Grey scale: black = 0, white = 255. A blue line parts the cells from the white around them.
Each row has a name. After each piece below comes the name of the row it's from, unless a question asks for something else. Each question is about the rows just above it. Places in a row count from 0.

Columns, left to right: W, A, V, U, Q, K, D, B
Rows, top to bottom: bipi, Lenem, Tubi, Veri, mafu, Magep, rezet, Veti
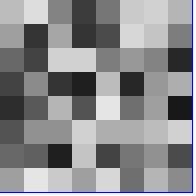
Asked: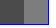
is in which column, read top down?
Q
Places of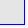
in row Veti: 1
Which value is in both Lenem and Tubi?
[125]
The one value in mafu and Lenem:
[159]
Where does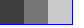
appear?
bipi
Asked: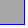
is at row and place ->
Lenem, 2
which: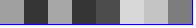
Lenem

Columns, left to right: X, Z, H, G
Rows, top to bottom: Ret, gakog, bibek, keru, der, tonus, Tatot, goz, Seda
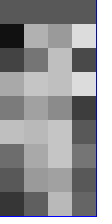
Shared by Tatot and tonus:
[197]
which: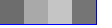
Tatot
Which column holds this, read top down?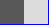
G
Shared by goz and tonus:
[88]
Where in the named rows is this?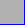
gakog, 1
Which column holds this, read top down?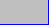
H
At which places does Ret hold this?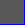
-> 0 1 2 3

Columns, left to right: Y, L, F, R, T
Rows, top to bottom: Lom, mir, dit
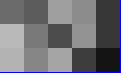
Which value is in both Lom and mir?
[55]
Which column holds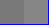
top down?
L
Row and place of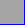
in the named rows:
dit, 2
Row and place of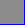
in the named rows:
Lom, 3

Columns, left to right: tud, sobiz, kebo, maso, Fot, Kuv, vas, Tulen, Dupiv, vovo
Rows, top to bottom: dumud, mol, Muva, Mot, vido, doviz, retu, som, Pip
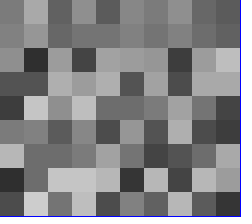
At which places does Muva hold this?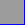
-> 2 5 8
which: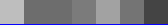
vido
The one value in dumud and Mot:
[169]
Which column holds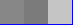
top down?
maso
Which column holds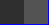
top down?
sobiz
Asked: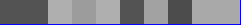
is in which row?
Mot
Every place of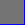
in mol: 3 4 6

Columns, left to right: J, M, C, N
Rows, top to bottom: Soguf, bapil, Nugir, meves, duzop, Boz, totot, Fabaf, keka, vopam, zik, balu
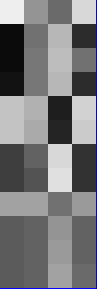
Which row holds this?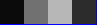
bapil
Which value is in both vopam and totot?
[98]

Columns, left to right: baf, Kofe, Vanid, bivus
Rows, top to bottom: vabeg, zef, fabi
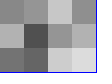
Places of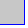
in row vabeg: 2
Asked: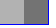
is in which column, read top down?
baf
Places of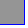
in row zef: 2
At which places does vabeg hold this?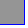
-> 1
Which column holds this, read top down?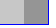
Vanid

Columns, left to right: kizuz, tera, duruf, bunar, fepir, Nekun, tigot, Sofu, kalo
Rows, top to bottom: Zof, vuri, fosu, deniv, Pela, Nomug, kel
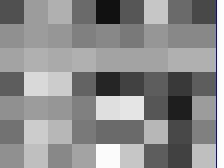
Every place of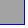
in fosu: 0 4 5 6
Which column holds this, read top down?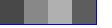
kalo
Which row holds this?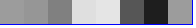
Pela
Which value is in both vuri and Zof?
[156]

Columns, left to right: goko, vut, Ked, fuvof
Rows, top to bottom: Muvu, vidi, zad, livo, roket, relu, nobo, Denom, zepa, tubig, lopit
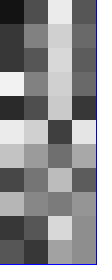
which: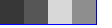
tubig
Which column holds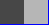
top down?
goko

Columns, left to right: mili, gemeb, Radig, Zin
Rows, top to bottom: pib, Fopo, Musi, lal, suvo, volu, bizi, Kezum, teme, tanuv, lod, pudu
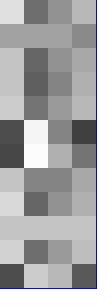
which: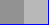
pib
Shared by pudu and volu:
[77]
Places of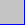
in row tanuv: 0 1 2 3
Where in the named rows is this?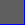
lal, 1
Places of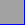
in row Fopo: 0 1 2
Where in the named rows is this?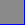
Fopo, 3

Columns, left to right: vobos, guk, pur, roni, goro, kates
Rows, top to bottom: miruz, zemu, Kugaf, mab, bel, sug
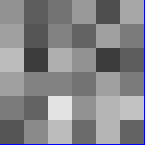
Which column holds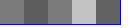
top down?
kates
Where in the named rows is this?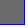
sug, 3
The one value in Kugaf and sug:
[188]
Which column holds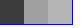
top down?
goro
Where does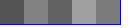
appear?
zemu

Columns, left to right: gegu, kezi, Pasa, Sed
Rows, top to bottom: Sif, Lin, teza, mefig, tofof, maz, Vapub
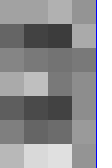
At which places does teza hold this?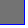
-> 2
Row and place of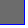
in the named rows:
maz, 2
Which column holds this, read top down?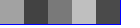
kezi
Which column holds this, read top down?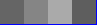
gegu

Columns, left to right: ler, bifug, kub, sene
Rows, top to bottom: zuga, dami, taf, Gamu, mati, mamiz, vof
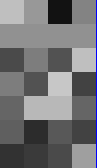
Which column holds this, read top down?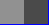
ler
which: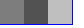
taf
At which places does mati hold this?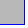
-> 1 2
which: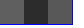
mamiz
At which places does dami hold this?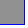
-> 0 1 2 3

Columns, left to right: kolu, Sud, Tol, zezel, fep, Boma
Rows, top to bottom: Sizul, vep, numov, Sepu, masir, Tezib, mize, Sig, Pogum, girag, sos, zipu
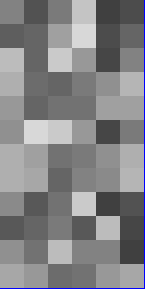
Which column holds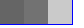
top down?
Tol
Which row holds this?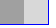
vep
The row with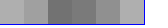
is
mize
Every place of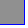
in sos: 0
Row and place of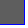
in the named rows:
vep, 0
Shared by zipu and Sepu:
[108]

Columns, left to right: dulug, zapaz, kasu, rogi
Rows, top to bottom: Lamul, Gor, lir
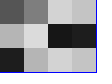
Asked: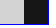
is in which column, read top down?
kasu
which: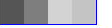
Lamul
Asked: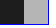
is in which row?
lir
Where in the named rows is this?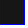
Gor, 2
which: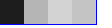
lir

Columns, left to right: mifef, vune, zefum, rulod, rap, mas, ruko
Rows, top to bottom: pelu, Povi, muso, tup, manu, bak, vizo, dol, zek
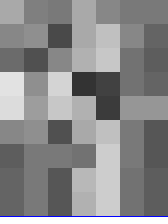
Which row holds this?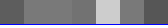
vizo
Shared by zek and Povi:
[100]
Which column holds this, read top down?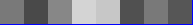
zefum
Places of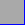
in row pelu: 0 3
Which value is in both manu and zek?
[177]
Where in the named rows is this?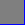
pelu, 1

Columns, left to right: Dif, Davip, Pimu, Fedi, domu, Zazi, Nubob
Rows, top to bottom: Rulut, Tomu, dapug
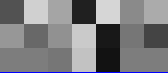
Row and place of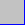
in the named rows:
dapug, 3
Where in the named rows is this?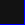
dapug, 4
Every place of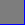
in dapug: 0 1 5 6
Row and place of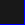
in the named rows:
Tomu, 4

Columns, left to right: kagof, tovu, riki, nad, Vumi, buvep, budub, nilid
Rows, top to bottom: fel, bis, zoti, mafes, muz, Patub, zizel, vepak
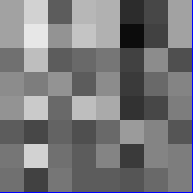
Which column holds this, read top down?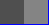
nilid
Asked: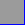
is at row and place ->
Patub, 5
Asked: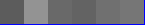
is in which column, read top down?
riki
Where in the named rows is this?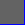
Patub, 2

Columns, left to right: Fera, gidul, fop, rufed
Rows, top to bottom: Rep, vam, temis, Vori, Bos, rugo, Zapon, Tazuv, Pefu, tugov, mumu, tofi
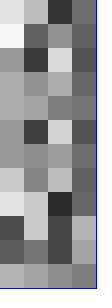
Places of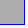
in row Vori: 0 2
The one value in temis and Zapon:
[152]
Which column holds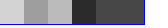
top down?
fop

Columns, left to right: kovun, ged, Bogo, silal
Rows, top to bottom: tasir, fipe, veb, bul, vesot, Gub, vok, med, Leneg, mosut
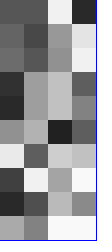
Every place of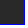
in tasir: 3
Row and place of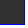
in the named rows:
bul, 0
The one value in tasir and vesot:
[41]
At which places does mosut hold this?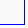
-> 2 3

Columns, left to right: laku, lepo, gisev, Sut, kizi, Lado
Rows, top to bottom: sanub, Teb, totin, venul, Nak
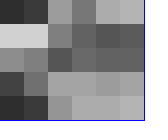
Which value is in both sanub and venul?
[156]
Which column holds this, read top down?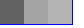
Lado
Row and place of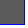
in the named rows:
Teb, 5

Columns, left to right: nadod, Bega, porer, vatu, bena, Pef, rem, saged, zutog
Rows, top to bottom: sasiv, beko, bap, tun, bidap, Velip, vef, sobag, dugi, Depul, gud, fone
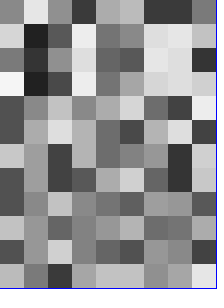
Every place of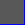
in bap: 5
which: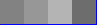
Depul
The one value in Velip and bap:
[222]

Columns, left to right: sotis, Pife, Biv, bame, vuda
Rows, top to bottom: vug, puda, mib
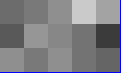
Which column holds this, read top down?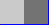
bame
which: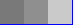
vug
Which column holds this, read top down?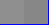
Biv
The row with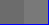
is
vug
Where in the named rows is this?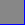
puda, 2
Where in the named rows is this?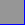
puda, 1

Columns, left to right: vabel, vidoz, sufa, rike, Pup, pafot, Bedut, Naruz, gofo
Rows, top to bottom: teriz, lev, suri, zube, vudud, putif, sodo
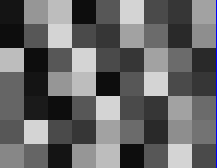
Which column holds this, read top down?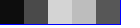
rike
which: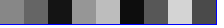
sodo
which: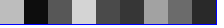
suri

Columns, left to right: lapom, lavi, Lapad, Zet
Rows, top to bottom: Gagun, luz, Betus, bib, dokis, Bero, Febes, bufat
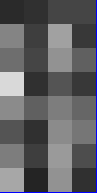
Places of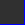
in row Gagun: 1
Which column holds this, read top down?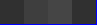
lavi
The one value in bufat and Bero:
[48]
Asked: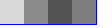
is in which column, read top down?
lapom

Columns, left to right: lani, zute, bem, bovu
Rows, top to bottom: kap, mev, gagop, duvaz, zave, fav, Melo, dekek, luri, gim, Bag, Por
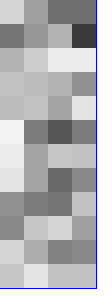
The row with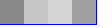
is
gim
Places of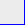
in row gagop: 2 3
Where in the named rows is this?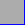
Bag, 1
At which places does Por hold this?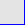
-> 1
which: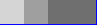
kap
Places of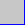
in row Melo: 2
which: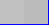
duvaz

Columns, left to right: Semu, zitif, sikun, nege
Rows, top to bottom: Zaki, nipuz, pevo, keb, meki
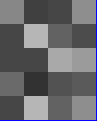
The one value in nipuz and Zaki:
[70]
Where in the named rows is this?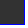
keb, 1
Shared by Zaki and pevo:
[70]

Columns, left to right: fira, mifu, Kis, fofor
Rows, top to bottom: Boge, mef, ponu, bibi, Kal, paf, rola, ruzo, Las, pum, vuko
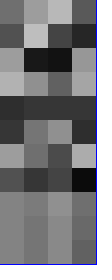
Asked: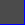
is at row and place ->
rola, 2
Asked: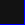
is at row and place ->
ponu, 2
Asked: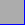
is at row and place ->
rola, 3
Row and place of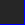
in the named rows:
mef, 3
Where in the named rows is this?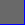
pum, 3
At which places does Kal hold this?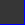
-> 1 2 3
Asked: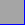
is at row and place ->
bibi, 3

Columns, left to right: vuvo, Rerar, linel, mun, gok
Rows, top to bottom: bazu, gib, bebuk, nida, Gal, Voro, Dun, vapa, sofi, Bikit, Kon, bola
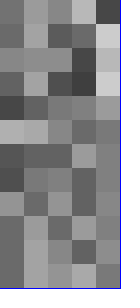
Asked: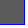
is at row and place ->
gib, 2
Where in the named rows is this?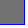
bazu, 0
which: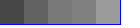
Gal

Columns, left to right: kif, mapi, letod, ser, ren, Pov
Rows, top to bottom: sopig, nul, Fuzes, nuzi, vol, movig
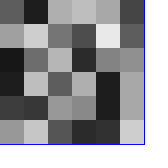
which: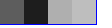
sopig
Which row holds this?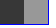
vol
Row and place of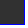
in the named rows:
movig, 4
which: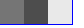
nul

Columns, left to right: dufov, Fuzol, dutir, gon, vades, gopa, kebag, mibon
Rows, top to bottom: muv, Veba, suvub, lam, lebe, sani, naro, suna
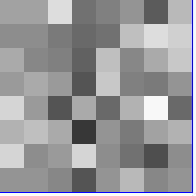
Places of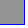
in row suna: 0 1 4 7
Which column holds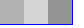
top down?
dufov
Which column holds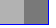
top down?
gopa
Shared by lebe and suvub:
[170]
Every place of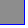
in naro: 1 4 7
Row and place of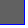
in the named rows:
suvub, 3

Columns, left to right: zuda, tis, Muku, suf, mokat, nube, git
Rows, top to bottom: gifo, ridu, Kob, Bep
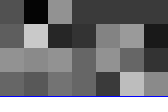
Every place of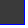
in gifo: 3 4 5 6
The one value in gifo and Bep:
[58]
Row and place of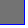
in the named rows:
Bep, 2
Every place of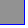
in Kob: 0 2 4
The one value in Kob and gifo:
[146]
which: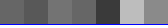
Bep
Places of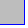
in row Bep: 5

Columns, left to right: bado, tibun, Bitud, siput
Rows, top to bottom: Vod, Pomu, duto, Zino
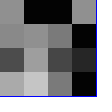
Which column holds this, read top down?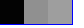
tibun
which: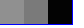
Pomu
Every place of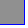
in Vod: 0 3

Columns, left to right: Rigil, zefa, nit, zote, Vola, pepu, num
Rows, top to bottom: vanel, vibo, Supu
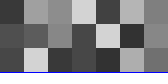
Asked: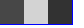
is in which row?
vibo
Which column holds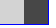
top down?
zote
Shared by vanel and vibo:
[211]
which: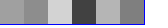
vanel

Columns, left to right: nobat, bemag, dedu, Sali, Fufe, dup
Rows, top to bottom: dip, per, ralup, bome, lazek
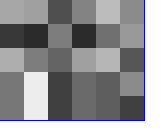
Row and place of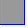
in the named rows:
per, 5
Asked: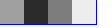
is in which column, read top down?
bemag

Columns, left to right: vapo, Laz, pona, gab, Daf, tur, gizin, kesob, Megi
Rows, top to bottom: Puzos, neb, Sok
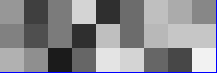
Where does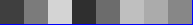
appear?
Puzos
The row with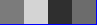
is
Puzos
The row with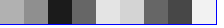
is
Sok
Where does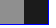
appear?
Sok

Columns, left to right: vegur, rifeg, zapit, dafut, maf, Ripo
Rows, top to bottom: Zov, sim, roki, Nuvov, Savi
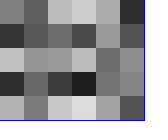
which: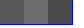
sim
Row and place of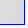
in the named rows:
Savi, 3

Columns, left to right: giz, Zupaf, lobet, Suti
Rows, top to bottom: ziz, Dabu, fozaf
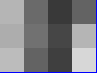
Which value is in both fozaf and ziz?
[99]
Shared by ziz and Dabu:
[181]

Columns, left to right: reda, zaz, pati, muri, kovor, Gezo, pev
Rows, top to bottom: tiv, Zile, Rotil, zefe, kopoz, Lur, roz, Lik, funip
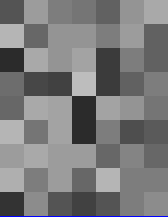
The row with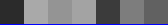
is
Rotil
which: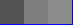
funip
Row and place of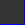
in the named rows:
funip, 0
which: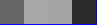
kopoz
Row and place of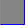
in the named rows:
roz, 5
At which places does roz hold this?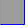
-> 0 2 3
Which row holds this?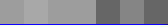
roz

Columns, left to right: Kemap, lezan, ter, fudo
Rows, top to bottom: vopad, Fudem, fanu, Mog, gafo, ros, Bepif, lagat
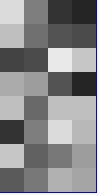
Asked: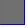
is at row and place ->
Fudem, 1
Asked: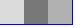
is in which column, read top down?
ter
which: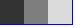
ros
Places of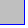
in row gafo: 0 2 3

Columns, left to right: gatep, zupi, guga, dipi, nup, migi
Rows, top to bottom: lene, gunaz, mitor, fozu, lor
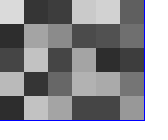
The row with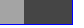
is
lor
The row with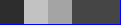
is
lor
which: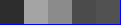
gunaz
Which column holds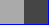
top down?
nup

